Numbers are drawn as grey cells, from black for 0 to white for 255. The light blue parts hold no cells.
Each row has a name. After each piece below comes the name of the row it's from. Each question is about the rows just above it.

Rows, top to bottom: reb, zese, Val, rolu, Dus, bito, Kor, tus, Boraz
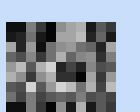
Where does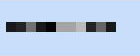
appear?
zese
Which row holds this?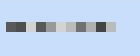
Kor

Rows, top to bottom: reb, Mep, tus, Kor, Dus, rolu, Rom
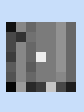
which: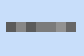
Dus
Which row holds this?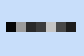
Rom
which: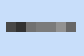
Mep
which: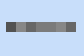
rolu

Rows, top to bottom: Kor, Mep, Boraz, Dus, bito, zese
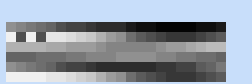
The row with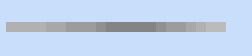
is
Boraz
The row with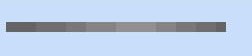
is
Dus
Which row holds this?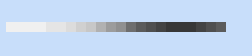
zese
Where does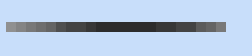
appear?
bito

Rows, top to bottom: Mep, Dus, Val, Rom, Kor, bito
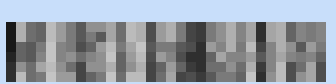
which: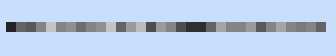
Rom
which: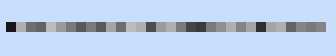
Dus
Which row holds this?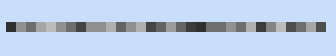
Kor
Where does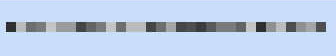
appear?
bito

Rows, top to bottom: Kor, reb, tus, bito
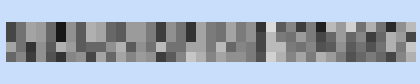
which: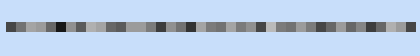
reb
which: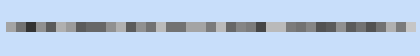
tus
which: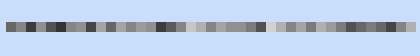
bito

